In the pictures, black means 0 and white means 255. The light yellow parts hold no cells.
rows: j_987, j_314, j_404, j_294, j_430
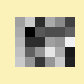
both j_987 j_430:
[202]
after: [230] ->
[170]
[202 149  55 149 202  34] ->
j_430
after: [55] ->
[149]
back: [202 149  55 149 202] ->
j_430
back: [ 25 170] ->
j_294
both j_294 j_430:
[149]

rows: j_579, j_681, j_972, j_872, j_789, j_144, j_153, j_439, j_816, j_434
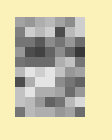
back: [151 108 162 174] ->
j_439
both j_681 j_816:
[185]
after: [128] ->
[206]
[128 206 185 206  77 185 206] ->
j_681
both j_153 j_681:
[77]
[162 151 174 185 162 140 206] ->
j_579
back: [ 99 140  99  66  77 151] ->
j_872

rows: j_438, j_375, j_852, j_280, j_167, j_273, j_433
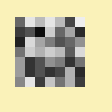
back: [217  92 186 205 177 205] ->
j_280
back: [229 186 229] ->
j_438
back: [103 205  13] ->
j_375
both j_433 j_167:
[115]
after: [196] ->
[115]

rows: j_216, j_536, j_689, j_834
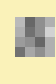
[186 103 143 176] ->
j_216
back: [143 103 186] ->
j_216
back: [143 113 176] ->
j_536
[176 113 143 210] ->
j_536

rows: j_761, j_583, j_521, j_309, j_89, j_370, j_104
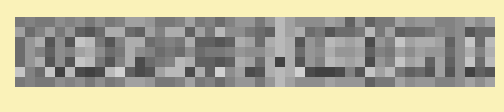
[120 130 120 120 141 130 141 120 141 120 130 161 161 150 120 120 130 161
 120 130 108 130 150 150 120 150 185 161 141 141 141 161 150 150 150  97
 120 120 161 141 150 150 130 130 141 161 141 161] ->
j_104
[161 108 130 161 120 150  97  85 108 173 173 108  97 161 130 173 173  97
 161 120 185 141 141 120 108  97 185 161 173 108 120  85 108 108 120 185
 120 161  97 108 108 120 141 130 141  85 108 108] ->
j_583
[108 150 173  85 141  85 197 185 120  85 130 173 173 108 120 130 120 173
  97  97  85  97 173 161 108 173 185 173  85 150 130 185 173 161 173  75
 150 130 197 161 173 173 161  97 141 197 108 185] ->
j_521

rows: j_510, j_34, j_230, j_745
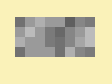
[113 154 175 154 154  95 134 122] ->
j_510
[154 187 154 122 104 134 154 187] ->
j_34
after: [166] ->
[187]

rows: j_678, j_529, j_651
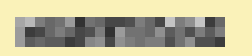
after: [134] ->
[144]
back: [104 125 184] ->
j_678
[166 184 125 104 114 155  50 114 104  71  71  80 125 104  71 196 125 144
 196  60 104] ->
j_678
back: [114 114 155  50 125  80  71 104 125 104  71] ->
j_529

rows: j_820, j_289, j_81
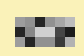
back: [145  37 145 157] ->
j_820
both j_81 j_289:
[37]

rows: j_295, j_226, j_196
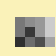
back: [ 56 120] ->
j_226
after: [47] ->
[109]

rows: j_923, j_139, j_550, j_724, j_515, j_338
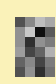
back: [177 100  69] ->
j_724
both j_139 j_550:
[145]
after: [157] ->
[69]
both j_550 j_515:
[124]

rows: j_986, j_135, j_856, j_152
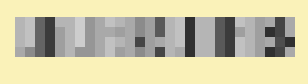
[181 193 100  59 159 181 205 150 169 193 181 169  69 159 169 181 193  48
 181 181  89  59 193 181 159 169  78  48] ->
j_856
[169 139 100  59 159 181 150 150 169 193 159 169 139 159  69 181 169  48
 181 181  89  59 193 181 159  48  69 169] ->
j_152
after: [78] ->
[48]
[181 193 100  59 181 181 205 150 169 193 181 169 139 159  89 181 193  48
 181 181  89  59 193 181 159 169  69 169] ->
j_986

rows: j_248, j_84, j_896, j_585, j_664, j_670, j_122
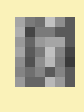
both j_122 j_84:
[90]
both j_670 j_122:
[90]
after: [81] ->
[142]
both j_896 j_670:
[90]

